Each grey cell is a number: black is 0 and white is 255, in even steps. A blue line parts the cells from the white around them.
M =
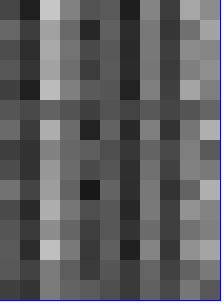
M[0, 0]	70
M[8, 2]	152
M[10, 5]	87
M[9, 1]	68
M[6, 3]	108
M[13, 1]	66
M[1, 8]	54
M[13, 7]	100
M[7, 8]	73
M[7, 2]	130
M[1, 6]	44
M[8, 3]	108
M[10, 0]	74
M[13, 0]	88
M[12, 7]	132
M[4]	[64, 31, 187, 127, 90, 86, 34, 126, 64, 164, 126]
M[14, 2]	123
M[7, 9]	126
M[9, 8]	51
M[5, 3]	83
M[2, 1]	45
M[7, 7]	99
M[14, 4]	91
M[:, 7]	[132, 120, 120, 119, 126, 88, 126, 99, 112, 120, 121, 108, 132, 100, 96]
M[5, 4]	64
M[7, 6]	55
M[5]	[85, 73, 98, 83, 64, 82, 67, 88, 69, 84, 101]
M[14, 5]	78
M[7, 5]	78
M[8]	[76, 50, 152, 108, 75, 85, 47, 112, 65, 129, 121]
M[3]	[87, 52, 163, 110, 60, 90, 43, 119, 59, 127, 143]

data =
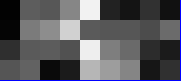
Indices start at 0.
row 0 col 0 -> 2
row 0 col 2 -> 87
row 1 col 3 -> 209
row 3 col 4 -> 182
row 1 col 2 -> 141
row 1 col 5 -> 86
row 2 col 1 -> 90
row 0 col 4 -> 242
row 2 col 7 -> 44
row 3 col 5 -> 157
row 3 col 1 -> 98

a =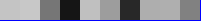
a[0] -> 196
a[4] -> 192

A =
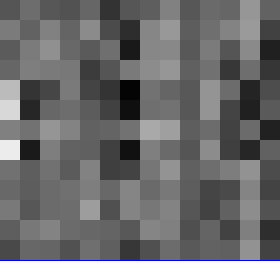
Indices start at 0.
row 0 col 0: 85
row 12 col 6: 55
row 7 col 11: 63
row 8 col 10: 110
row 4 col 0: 187
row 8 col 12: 146
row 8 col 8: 147
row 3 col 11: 55
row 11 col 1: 120
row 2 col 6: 25
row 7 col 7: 127
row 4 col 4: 68
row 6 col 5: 100
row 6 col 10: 108
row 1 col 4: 139
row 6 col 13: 33
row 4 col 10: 148
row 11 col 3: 107
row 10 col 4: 157
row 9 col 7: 106
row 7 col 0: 236
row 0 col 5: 51
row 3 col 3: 120
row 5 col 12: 32
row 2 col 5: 111
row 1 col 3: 100
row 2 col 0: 91
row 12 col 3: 81
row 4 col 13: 77
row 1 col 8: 152
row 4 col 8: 101
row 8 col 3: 91
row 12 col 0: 73
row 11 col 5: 100
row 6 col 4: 97
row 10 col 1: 87
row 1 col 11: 131

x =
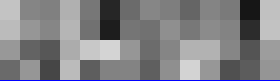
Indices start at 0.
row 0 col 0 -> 195
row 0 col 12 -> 22
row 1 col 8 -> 143
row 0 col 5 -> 38
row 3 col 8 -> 143
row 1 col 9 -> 120
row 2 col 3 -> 172
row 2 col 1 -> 99
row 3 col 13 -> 149
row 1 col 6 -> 117
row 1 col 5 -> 29
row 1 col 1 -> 150
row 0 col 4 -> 119
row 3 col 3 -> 187
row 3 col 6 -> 131
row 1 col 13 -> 194

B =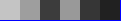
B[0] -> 196
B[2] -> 60
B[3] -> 153

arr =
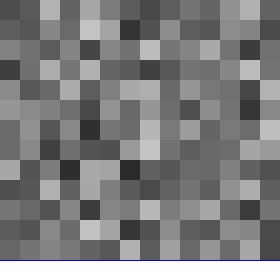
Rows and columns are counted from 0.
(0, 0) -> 78
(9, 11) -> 146
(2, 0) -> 130
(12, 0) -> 102
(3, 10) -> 111
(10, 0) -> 118
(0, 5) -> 123
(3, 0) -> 63
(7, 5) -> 80
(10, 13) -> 116
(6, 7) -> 182
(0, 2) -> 178
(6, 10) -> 101
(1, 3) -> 106
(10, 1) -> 104
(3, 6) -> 90
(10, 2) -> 84
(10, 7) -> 184
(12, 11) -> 106
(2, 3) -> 133
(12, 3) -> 120
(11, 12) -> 134
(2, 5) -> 134
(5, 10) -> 141
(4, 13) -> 179
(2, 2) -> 91
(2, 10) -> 169
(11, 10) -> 86
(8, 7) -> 96
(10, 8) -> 124
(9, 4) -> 167
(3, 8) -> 87
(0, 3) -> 99
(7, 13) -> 153
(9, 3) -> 97
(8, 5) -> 164

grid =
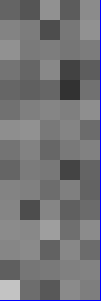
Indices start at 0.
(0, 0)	100
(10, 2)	133
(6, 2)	121
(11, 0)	139
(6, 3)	132
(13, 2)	121
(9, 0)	131
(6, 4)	108
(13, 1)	118
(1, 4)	145
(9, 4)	99
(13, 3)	128
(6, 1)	145
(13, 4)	130
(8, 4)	100
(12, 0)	134
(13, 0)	95
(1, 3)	119
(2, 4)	124
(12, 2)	98
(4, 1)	96
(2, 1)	122

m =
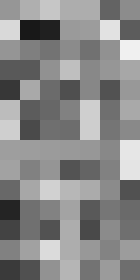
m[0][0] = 150
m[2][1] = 127
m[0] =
[150, 175, 198, 173, 173, 99, 140]
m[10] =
[36, 112, 130, 163, 89, 118, 106]
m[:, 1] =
[175, 24, 127, 89, 169, 92, 74, 157, 129, 167, 112, 112, 161, 80]
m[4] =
[55, 169, 107, 79, 135, 82, 152]
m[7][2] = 155
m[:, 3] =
[173, 154, 139, 191, 79, 129, 109, 153, 83, 183, 163, 173, 173, 181]
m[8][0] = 162
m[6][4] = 206
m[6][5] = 117
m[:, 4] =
[173, 156, 113, 136, 135, 207, 206, 151, 100, 171, 89, 73, 152, 115]
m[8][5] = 129
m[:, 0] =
[150, 217, 149, 89, 55, 188, 207, 158, 162, 104, 36, 67, 129, 58]
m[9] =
[104, 167, 209, 183, 171, 139, 81]
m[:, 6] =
[140, 92, 240, 167, 152, 169, 137, 230, 228, 81, 106, 111, 156, 110]
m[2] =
[149, 127, 115, 139, 113, 145, 240]
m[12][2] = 219
